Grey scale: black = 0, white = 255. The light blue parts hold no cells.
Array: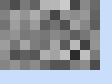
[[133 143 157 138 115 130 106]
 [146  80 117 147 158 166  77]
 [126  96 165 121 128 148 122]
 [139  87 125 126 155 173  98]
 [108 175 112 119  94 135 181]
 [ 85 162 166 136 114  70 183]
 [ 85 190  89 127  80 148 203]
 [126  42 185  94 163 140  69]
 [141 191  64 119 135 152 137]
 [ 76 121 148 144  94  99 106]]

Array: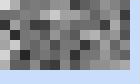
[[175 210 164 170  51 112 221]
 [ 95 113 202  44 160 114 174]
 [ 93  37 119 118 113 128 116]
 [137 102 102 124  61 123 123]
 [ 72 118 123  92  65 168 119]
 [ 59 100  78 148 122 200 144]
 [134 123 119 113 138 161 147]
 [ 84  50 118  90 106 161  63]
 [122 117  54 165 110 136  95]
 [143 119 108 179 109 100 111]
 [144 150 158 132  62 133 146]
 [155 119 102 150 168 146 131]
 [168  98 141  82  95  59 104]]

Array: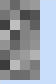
[[141  59 102 146 178  63 116 142]
 [108 186 142 103  76 191 140 104]
 [110 145 155 134 131 131  70 145]
 [134 123 178 146 140  95  83 154]]

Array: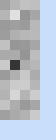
[[160 195 179 184 155 202 170 193 157 154 181 163]
 [170 173 214 203 176  53 171 150 176 159 224 182]
 [178 154 180 204 200 173 149 153 183 155 149 193]
 [202 166 204 182 172 183 189 166 185 184 166 191]]

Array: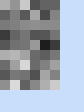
[[143  87 108 174  87  59 122  98 176]
 [218 120 160 182 113 101 128 126 148]
 [ 98 115 215 163 117 117 139  89 201]
 [136  81 107 106 153  84 143 166  81]
 [175 165 129  94  29  86 139  74  99]
 [203 130 160 119  59 116 139 131  99]]

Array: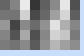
[[123 132 151 117 101]
 [115  84  68 116 132]
 [137 168 137 209 234]
 [ 91  80 107  73  53]
 [143 135 145 104  96]
 [182 210 225 160 137]
 [159 197 174 213 230]
 [141 122 134  95  80]]
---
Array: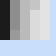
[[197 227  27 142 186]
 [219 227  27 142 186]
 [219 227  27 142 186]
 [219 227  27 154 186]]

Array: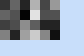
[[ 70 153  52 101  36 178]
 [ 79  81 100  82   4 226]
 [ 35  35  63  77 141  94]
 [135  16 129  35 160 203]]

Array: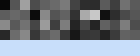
[[113  90   8  85 160  76  97 106 122  67  45  44  91  62]
 [ 74  86  93 104  95  12 137  84  98  50 170 200  17  45]
 [125  77 138  89 114  69 155  62 125  36  72  36  97  76]
 [ 98  93  40 108 136  55  91 107  57  23  54  57  35  59]]

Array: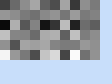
[[143 122  64 106 141 166  97  77 164  56]
 [122 130 150 141 122 113 137 147 118 155]
 [109  94  10 175  87 131  20  52 188  33]
 [125 141 192 133 131 107 171 176  96 192]
 [152 144 145  83 164 159 167 132 123 125]
 [113 146 244 152 121  77 196 217  69 250]]

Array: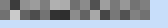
[[115 127 128  60 145 156 126 176 172 112 139  81 158 121 151]
 [129 113 113 202  99  77 115  50  46 140  99 168  70 120  82]]

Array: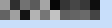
[[ 56  14 156  47 114  91 165   6  53  70]
 [106  68  99 160  19 179 118 194  95 100]]

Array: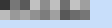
[[194 159  53 119  90 193 141 191 111]
 [108 118 187 153 166 145 125 160  88]]
